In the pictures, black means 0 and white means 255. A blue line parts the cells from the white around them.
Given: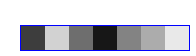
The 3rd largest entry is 172
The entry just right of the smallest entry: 131
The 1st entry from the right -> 233

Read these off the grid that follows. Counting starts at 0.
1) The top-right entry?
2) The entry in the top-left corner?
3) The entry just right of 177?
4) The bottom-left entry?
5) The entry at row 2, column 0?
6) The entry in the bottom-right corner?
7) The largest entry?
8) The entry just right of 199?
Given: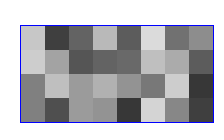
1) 141
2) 199
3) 147
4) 128
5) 128
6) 63
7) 219
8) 63

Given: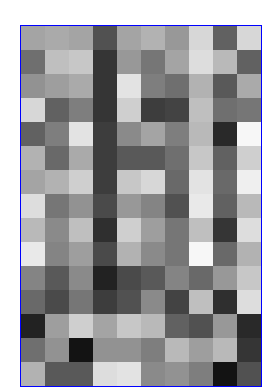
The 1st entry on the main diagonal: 164
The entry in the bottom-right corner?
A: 81
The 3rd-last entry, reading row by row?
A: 126
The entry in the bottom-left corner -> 178
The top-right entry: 215
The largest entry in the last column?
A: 247
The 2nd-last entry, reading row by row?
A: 19
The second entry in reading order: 170
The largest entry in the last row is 227
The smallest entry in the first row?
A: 81
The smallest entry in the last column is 41
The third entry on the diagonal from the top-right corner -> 178
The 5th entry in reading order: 164
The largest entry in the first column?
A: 233
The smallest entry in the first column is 34
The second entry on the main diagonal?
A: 191

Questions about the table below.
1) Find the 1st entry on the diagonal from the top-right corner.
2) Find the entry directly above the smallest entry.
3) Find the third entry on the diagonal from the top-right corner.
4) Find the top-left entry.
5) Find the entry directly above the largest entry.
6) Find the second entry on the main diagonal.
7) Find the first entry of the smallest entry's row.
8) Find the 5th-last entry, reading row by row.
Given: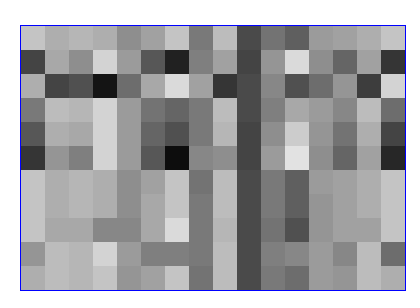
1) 196
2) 80
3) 149
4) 196
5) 204
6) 168
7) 53
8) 109
